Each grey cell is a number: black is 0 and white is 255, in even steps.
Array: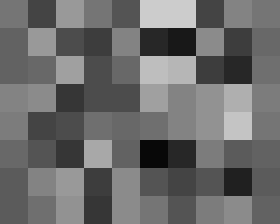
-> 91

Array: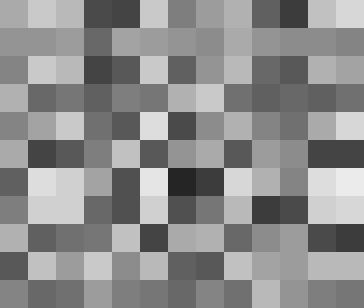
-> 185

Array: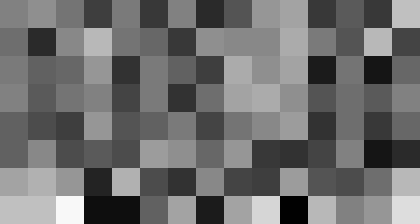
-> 184

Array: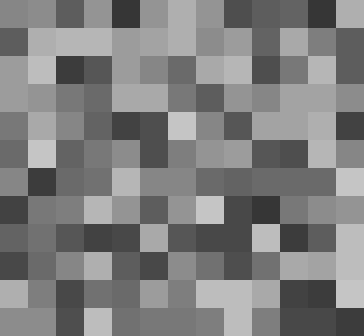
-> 197

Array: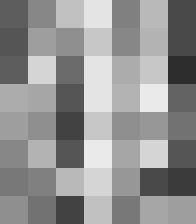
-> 59

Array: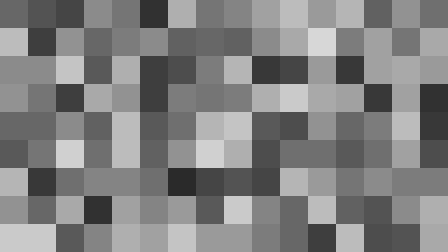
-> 175

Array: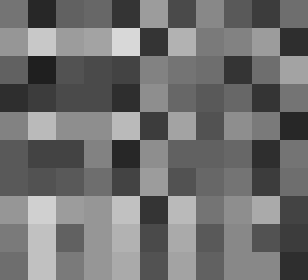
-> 60

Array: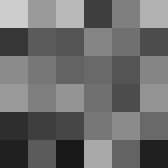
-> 105
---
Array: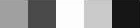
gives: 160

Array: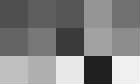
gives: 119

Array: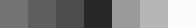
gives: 116

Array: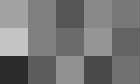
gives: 120

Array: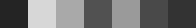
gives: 81

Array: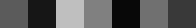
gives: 91

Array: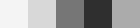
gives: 171

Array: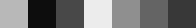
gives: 100
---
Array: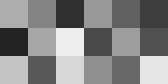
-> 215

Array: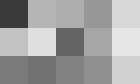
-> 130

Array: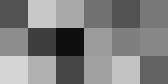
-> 70

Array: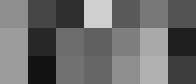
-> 114

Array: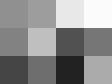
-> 34

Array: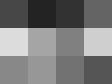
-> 114
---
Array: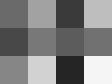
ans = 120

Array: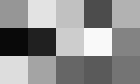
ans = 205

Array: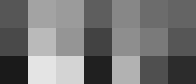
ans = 142

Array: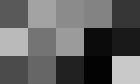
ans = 155

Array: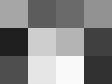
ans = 206

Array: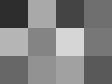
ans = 132

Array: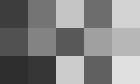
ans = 88
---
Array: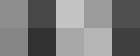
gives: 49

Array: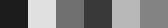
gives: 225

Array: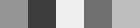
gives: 60

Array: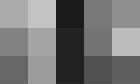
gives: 156

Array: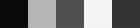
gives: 182

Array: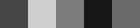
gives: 206
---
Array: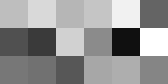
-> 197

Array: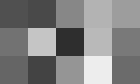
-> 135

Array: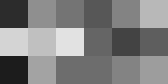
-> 87

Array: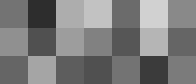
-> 107

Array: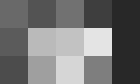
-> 113

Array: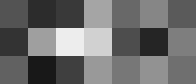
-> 104

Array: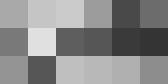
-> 156

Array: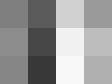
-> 90

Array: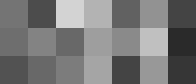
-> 97
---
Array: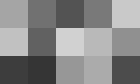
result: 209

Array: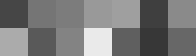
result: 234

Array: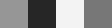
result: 243

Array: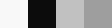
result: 248

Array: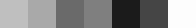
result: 253

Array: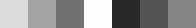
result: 253

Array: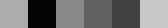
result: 200
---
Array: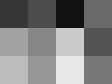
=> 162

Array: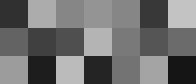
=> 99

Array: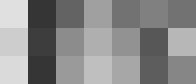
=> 205

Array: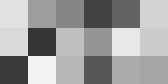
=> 217

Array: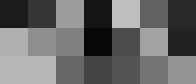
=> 176

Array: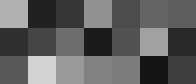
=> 48
